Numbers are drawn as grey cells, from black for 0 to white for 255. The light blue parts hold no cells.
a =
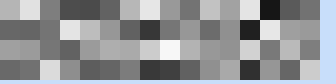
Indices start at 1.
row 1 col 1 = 181
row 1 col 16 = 114
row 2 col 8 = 55
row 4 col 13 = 48
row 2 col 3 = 116
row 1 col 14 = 22
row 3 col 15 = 186
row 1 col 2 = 225
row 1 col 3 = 126
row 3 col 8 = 204
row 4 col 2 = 113
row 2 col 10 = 151
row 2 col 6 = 151
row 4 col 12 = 169
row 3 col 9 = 247
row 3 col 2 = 155
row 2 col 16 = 154
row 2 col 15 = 159
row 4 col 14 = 150
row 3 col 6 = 174

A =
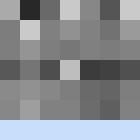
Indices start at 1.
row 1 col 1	170
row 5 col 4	126
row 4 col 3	78
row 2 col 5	129
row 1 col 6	85
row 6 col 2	158
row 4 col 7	80
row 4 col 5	60
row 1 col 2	40
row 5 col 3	135
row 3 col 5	128
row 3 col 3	126

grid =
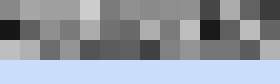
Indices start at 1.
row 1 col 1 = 136
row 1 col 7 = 144
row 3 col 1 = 190
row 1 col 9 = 142
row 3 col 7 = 96
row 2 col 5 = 172
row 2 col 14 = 101
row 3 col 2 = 176
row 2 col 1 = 23
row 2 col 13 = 188
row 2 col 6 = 114
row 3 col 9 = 129
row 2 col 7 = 106

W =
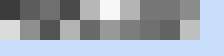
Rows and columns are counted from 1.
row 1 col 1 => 60
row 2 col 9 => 99
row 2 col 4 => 180
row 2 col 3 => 84
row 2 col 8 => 112
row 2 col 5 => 106
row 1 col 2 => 93

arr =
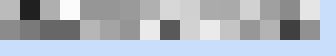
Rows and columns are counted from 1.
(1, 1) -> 187
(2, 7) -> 149
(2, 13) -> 151
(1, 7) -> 154
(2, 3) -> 103
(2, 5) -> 182
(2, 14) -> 179
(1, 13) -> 209
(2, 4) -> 102
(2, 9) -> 89

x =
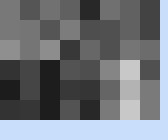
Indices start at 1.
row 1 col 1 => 120
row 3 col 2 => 117
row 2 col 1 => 120
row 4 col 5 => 78
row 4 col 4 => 83
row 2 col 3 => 85
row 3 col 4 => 56
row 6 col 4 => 83
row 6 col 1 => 51
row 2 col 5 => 78
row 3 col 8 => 108
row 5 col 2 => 69
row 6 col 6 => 122
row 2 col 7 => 97

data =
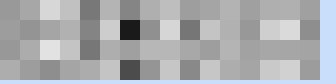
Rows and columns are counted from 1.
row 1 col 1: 153
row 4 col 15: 209
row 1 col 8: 175
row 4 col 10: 137
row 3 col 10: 168
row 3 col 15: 166
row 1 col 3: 215
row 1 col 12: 179
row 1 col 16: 160
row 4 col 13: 165
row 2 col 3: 165
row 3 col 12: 180
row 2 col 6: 205
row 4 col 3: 142
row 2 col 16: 142
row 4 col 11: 198
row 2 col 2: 148
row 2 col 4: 177
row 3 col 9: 183

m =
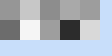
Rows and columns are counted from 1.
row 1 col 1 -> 150
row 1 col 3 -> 141
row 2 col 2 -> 245

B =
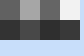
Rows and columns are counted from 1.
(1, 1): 97
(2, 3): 47
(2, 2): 72

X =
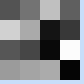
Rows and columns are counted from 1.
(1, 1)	83
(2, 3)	20
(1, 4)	95
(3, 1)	86
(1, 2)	115
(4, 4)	5

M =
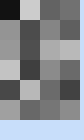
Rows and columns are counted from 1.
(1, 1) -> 18
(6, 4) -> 140
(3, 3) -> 172
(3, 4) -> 185
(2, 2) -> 76
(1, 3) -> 99
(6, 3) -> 118
